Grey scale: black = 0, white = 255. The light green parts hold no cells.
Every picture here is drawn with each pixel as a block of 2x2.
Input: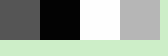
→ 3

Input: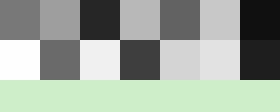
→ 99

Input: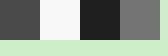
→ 248

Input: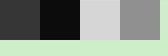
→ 12

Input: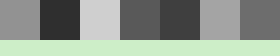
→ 63

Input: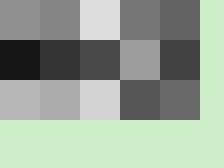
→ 219
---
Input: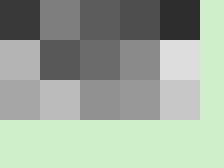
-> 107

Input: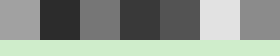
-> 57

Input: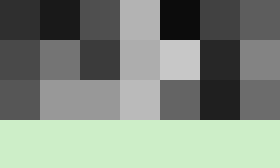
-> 173

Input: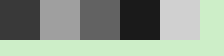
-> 98

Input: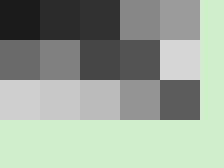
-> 70

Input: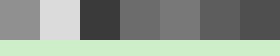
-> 108
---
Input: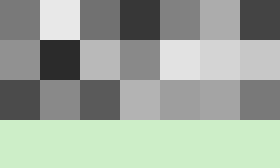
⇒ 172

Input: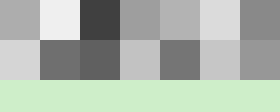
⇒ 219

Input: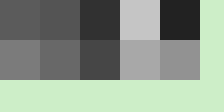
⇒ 197

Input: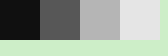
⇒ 181

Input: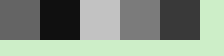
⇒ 123

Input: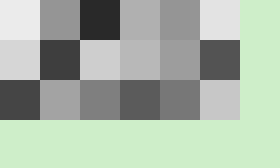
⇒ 149
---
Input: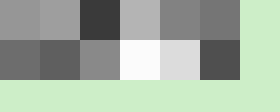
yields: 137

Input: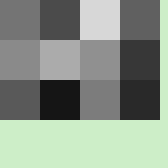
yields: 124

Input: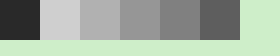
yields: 177

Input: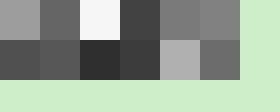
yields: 47

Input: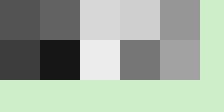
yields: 236

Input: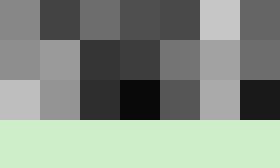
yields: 46

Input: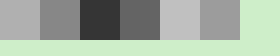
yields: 53
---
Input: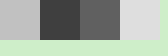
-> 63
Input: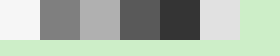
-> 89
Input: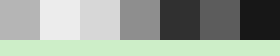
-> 48
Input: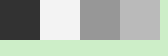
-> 243
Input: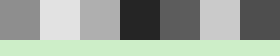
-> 92
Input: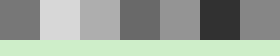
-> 148
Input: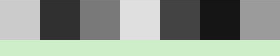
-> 67
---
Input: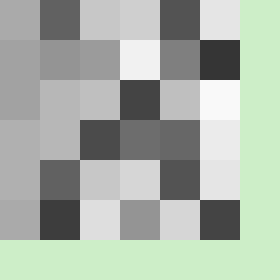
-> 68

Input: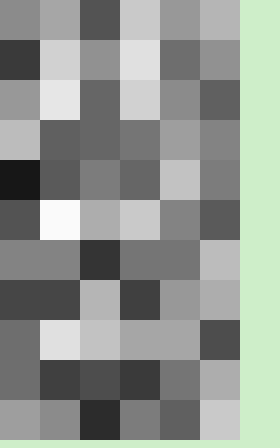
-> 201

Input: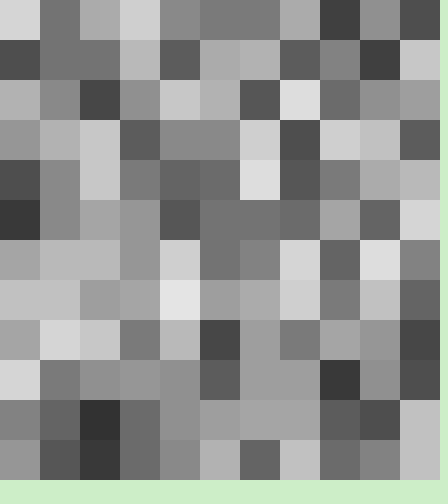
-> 193

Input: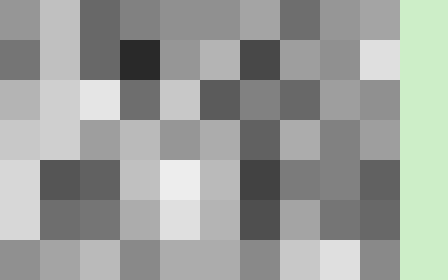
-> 137

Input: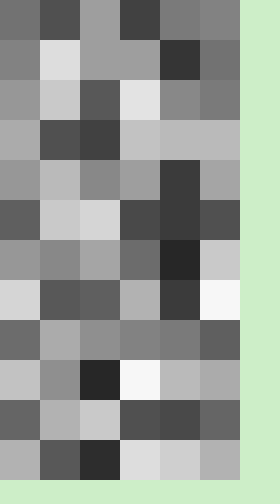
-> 178

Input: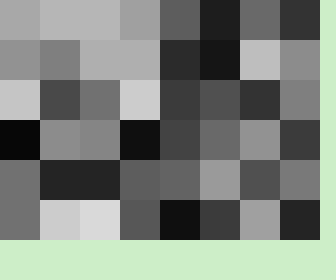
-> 36

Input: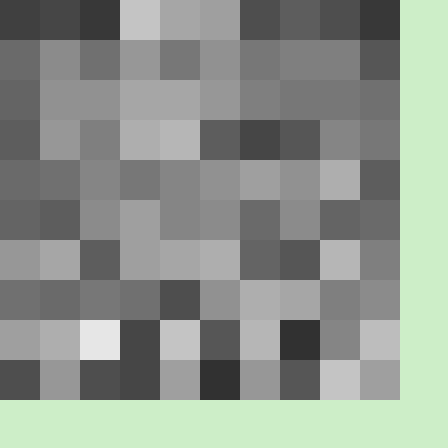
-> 159

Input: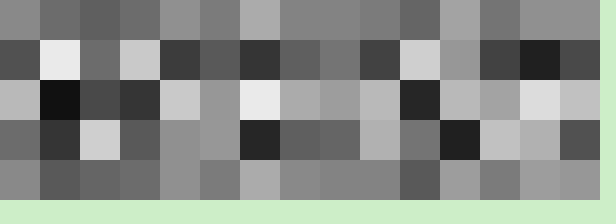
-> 151
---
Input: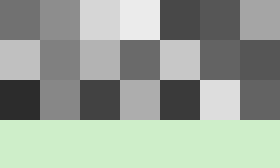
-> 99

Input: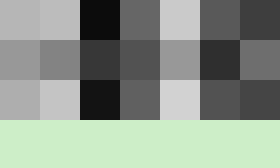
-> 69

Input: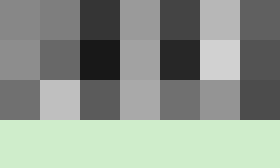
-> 76

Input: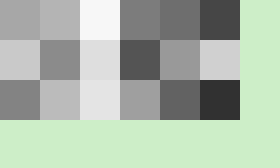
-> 49

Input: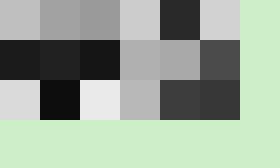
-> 55

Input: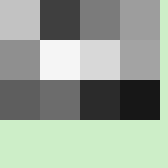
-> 23

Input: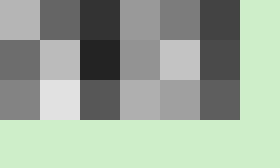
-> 94

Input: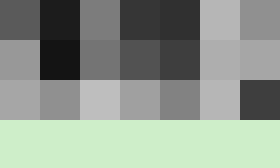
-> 62
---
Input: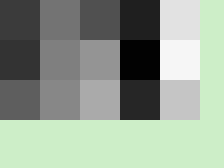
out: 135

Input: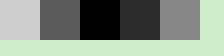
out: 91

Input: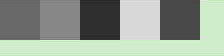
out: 134

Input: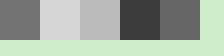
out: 213

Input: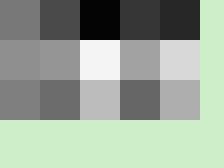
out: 108

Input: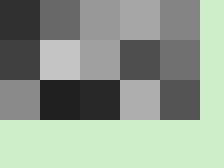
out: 32
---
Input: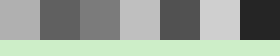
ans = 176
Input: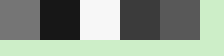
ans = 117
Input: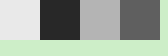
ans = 233
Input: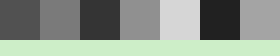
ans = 81
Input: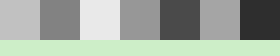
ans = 193
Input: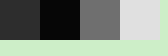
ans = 45
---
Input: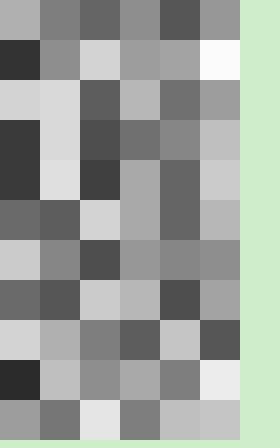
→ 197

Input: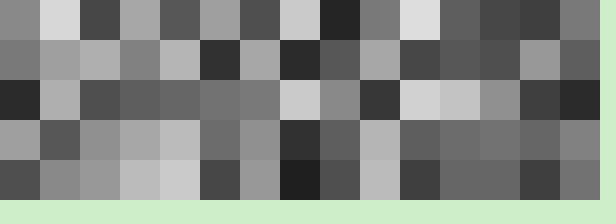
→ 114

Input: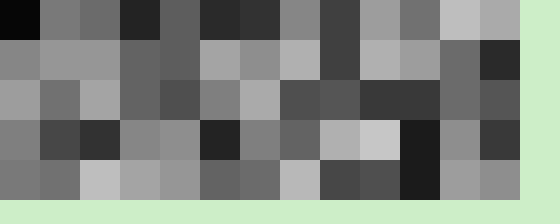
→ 142

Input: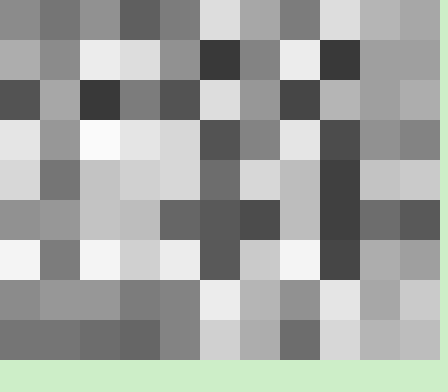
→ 189

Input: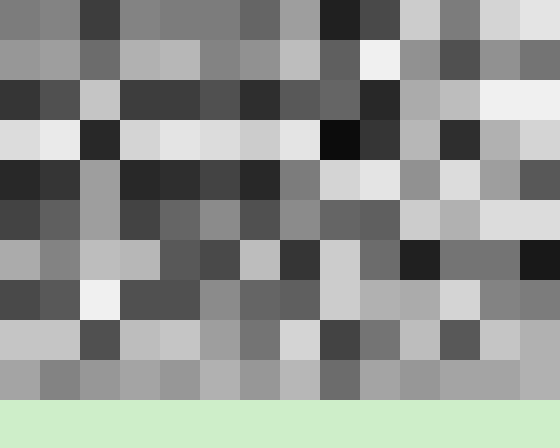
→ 177

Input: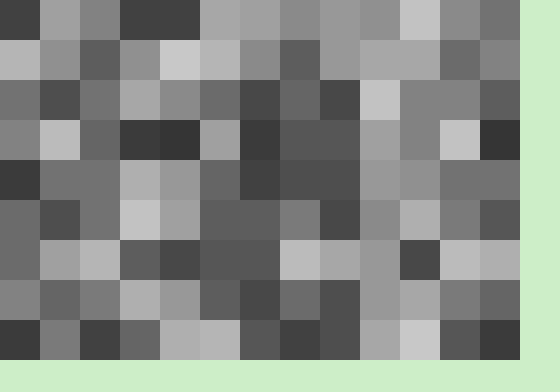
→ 59
